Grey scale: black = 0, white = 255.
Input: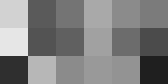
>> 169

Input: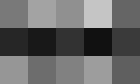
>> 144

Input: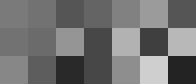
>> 129

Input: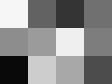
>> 98

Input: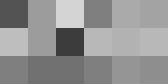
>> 127

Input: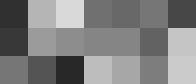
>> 104

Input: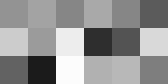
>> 169

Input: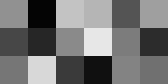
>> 181
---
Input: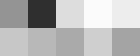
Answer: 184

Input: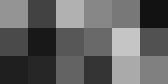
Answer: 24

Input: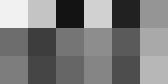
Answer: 61

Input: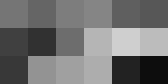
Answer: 49

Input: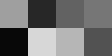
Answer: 215

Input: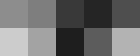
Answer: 163

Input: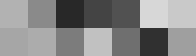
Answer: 172

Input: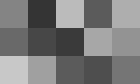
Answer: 71

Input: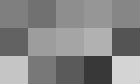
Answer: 157

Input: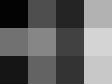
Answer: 134
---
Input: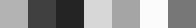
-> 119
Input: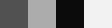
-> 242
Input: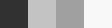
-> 248
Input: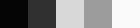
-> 250
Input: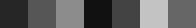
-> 102
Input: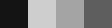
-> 94
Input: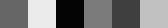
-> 193
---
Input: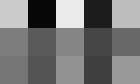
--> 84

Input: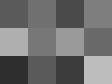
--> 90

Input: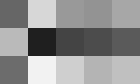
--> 242

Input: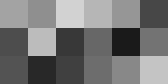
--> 40

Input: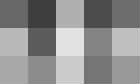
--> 140

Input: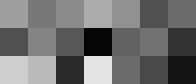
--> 185

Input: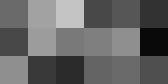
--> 57
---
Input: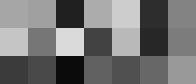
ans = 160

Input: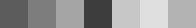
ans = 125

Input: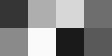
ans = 174

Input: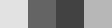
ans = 100

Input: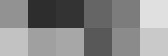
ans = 45

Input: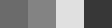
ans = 131

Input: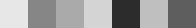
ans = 134

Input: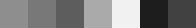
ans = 120

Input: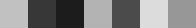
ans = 55

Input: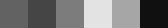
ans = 69
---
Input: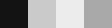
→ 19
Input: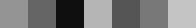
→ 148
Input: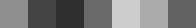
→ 143
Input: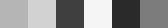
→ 181
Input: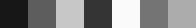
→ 23
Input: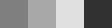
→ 127
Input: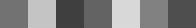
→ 114
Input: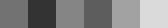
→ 114
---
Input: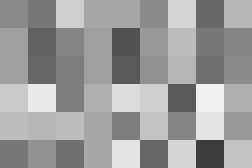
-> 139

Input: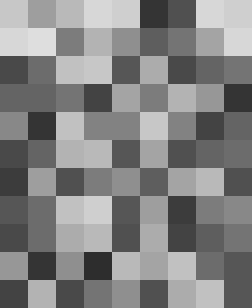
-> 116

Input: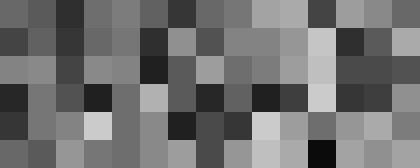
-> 82

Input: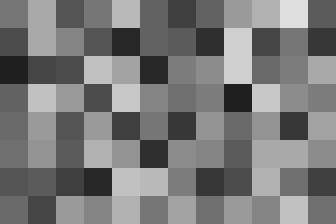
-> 169

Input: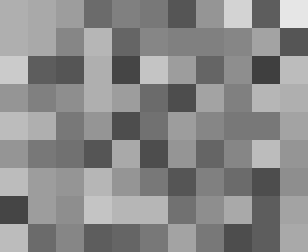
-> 188

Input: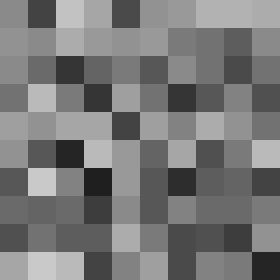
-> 114

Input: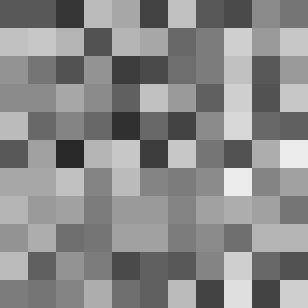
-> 154
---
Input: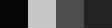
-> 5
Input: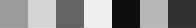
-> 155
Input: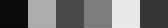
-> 11
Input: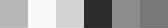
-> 183
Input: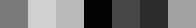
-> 122
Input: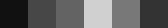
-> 17
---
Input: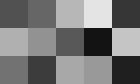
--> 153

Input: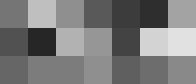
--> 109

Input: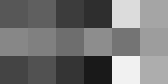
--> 241

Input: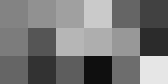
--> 109

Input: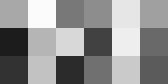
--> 202

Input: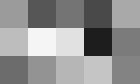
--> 197

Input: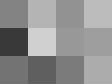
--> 123

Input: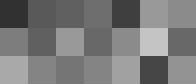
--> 70
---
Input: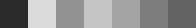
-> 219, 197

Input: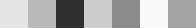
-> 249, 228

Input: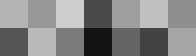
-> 206, 192

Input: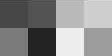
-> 237, 207

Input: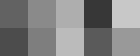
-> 200, 187

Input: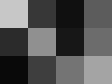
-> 199, 164

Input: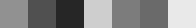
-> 233, 206

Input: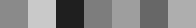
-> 201, 174

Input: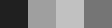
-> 193, 159

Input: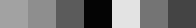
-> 227, 162
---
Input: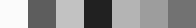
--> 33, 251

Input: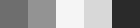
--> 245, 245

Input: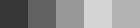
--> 153, 213

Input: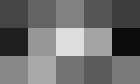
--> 222, 222

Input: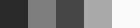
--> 70, 250

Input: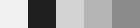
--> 210, 241
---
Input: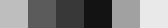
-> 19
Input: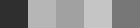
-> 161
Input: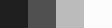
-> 80
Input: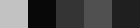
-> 52
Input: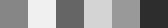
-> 212
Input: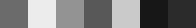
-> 202
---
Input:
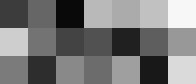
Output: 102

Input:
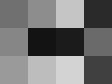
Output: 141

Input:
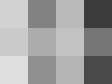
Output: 130

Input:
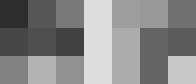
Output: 86

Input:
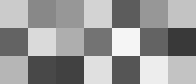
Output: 136

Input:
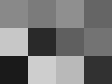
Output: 123

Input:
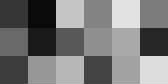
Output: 9

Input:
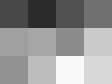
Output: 43

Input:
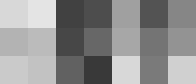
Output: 228

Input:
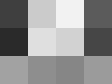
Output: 203
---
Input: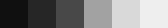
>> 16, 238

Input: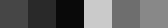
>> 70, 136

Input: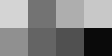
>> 212, 10

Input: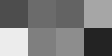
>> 77, 35

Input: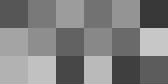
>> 86, 92

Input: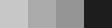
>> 199, 29

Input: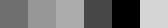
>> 111, 213

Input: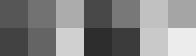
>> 86, 236
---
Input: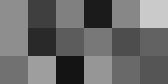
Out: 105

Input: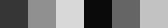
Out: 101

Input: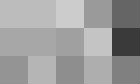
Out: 174

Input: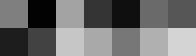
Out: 176

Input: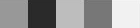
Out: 119

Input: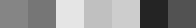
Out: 36
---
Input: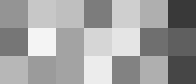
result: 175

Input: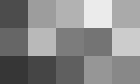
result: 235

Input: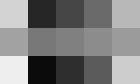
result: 106

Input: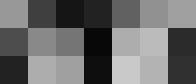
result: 145

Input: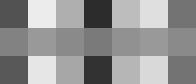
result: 223

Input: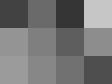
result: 53
